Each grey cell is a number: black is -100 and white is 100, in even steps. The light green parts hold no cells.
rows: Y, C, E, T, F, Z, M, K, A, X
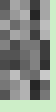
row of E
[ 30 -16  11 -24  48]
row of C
[-16  20  40 -71  30]
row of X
[-34  20  40 -62  -7]
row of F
[  2 -42  -7  -7 -52]
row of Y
[-34  30  11 -52  30]

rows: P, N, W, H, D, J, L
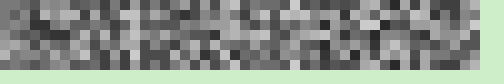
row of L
[-15  -5 -15 -33 -15   5  13 -33 -25 -15 -50  -5 -50  23 -41  -5 -41  -5
  23 -41  23 -41  -5  51 -33  -5 -15 -15 -33  59 -41 -15 -50 -33 -41 -33
  32  41 -25 -68  32 -50  32 -33 -50 -50  13  41]
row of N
[ -5 -25   5 -50  41  13  41  41 -50  32 -41 -15  51  51 -15  32   5 -41
 -59 -41   5 -15  23  -5 -50  13  51 -33  51  41  51   5  23  32 -59  41
  23 -25  41  13 -15  51  41 -59  -5 -50   5  -5]

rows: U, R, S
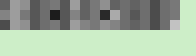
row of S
[-40  23  13 -32 -14  -6 -32  23   3  -6  13   3 -14 -23 -14 -40 -14  52]
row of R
[  3  23  -6 -32 -14 -78 -32   3 -23  -6 -68  33 -14 -32 -14 -40 -14  -6]
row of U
[-23  23  13 -32 -14  -6 -32  23 -23  -6  13 -23 -14 -23 -14 -40 -14  -6]

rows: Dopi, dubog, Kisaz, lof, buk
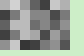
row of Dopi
[ 39  65  23 -24 -50  57  39]
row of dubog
[-50  -4  47   5   5 -42  -4]
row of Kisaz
[-24  47  47 -14   5 -24  13]

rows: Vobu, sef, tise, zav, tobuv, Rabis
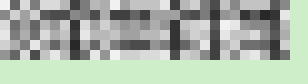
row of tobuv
[ 63  36  -3  80  26 -21  26 -69  36 -21  53  -3 -30 -40 -40  16  -3 -59
 -21  16  80 -50  36  63 -13 -13 -21 -59  63]
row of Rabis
[ 16 -21  71 -40  53  80  44 -50 -13  80  16  89  63  63  71  71  80 -40
  63  53   7 -50  63   7  71  80  36 -50 -13]
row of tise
[ 71 -13  26 -21  44  16  63 -59  71  26  63  36  16  26   7  36  16 -59
  53  63  71 -30  89  80  16   7   7 -40  44]

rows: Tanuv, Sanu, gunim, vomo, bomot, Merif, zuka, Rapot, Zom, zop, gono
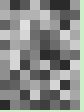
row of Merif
[ 40  67 -15   2 -67 -59  -6 -15]
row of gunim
[-24  12  75  -6  40  22 -59  50]
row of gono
[-67   2 -15 -41 -51 -15 -41   2]
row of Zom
[-32 -24  12  32   2  67 -59  22]

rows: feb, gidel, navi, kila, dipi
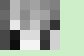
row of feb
[-26  45  18  27   8   0]
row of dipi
[-44 -90  91  91 -61  64]

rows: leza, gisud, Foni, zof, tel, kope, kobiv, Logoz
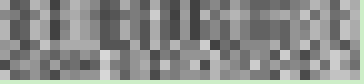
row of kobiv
[-41   7  24  16 -23  24 -23 -13 -41 -23  52  -3 -13  16  34 -23  52  -3
   7  52 -41  42  24   7 -13  60  -3  24  -3   7  -3  52 -13  60  16 -13]
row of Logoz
[ 52 -23 -13  16 -13 -41  16   7  16  16  69  24 -23  16  24 -41   7  -3
  16  16   7  42   7  16  24  -3  -3 -33  60  34 -41   7  34  52  52  34]
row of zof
[ 42 -33 -23  42  24 -49   7  42  24   7 -33 -23  34  -3 -33  34 -23 -41
  16 -49 -13   7 -23  24  -3 -23 -23 -13 -23  16   7  42  24 -23  52  34]

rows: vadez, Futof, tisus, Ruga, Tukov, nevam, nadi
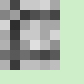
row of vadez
[ 39 -46  58  58  66  31]
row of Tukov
[ 39 -38  23  75  49  13]
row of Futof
[  3  23 -55 -38 -22 -46]

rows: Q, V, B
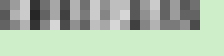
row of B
[-22   4  40 -60   4  68 -41  13 -22  49  31  68  31 -50   4  40  -4  -4
  13 -41]

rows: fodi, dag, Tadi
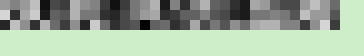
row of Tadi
[-70  50  12 -62  40 -16 -53  12 -70  59 -16 -62 -43 -33 -97 -24 -16 -62
 -43  31 -43  -7 -33  12 -16  31  40  40   2   2 -53  12  67 -53]

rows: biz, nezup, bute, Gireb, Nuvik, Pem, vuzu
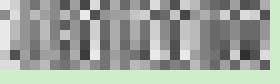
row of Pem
[ 54 -37  25 -18  25  25 -18  35 -54  82 -10  25   0 -10 -37  82  54 -37
  82  25   0 -10 -37  62 -63 -37  72]
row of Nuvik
[ 82  25  16 -10  35   8 -37  25 -45  72 -27  35 -18  25 -18  72  16 -37
  62  45   0 -18 -27  25 -37 -27  35]
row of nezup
[  8  72  16  45  25   8  45   0  82 -37  16  25  25  54  62 -27 -18  54
 -45  16  35   8  62 -27  72  62 -37]

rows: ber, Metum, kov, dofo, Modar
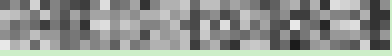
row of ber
[-25  11 -25  65 -43   3 -25 -43 -52   3  73 -17  -7  29 -60   3  39  39
  57 -17  49  49   3  29  11  -7 -43 -25  19  39 -33  39 -60  73  65  57
  -7 -60  11]
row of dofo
[ 11  -7  11  49  19  19 -17  -7 -25   3  39   3  19  29 -43  49  19  29
  49 -33  57   3  11  -7 -17  11  -7 -43  19 -43  -7  39 -33  19  19  29
   3 -43  19]

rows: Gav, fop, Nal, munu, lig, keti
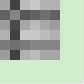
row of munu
[ 39 -50  56  56  47  39]
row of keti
[ 22 -50  39  47  31  31]
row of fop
[-23   4 -32 -23 -13 -23]
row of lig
[ -4 -13  -4   4   4   4]

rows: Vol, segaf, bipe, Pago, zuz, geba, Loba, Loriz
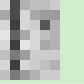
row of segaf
[ 32 -41  69  32  22  22]
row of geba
[50 -4 22 60 60 60]
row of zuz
[ 69 -51  79  69  32  40]
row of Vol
[ 69 -41  40  50  50  60]
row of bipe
[ 69 -51  69  60 -32  40]

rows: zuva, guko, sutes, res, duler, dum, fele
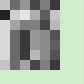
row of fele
[ 54 -17  28 -45  -1 -55]
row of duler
[ 70 -17 -55  18   9 -26]
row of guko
[-73  62  79  36 -26  54]
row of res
[ 70 -17 -55  18   9 -36]

